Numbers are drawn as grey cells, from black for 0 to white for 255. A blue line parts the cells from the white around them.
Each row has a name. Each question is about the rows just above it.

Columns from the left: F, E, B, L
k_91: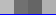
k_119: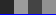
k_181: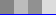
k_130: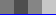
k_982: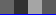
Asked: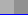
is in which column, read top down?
L
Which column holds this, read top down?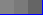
F

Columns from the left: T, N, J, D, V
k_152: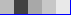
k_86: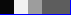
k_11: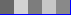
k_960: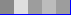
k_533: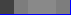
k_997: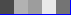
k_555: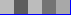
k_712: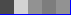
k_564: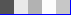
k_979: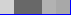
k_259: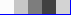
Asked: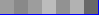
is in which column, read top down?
J
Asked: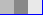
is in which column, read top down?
D
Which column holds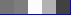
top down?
D
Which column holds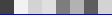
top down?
N
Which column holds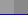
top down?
J
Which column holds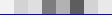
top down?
N
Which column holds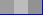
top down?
J

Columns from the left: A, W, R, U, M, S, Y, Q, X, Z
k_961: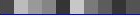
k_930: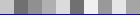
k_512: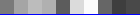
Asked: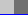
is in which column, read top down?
S
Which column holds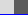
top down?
M
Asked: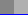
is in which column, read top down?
U
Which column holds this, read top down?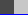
A

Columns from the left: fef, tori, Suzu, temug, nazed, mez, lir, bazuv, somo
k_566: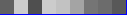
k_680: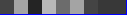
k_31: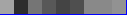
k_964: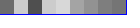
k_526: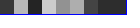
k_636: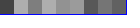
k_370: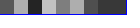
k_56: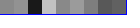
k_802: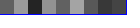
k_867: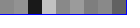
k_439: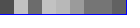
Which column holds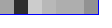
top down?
tori
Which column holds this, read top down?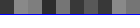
bazuv
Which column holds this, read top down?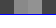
lir
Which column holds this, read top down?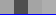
mez
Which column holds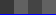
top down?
somo

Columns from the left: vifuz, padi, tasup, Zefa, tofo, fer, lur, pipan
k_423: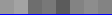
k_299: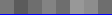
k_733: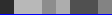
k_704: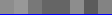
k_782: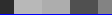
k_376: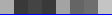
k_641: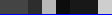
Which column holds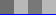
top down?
tasup
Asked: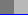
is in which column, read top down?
tasup
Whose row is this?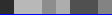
k_733

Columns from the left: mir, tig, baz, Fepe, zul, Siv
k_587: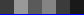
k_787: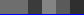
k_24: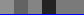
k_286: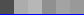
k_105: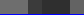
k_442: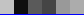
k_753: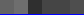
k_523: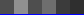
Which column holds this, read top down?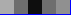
tig
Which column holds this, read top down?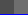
mir

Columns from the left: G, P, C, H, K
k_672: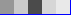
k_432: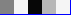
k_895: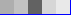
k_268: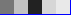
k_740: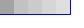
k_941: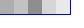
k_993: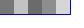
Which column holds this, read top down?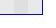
K
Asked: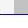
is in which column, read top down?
P
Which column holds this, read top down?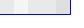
K
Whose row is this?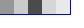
k_672

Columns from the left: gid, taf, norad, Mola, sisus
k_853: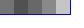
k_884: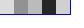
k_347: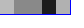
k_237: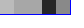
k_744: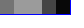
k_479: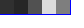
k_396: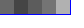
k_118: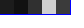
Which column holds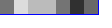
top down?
gid
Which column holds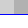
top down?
sisus
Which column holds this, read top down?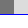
gid
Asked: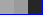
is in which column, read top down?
taf

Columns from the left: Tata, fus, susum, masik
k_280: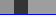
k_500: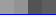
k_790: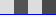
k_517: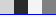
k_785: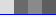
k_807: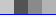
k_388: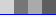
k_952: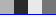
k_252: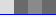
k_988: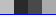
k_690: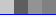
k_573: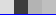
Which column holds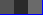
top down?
fus
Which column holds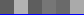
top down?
masik
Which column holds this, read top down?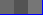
fus
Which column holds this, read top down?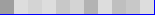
Tata
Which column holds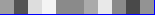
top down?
susum
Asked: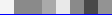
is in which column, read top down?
susum

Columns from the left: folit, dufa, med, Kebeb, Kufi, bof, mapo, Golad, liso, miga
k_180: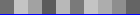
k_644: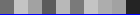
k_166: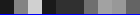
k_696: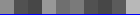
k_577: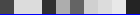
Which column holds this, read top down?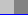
dufa
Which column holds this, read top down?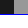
Kebeb
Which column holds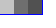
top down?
mapo

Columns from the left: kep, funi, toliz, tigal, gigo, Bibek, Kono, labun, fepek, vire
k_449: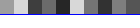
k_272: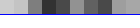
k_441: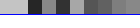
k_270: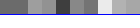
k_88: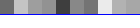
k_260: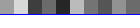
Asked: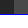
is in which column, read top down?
gigo
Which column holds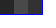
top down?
gigo
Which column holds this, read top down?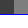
toliz
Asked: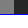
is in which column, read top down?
toliz
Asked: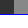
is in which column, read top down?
tigal
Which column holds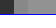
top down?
tigal
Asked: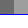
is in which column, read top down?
kep

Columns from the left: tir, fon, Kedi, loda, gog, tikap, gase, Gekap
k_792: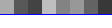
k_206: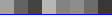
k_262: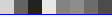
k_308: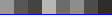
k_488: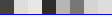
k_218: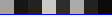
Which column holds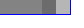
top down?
gog
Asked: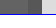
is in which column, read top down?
fon
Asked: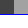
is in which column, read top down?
tir
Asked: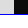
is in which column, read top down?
Gekap

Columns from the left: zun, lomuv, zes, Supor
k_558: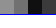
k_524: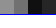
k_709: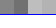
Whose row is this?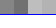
k_709
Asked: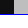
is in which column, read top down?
zes

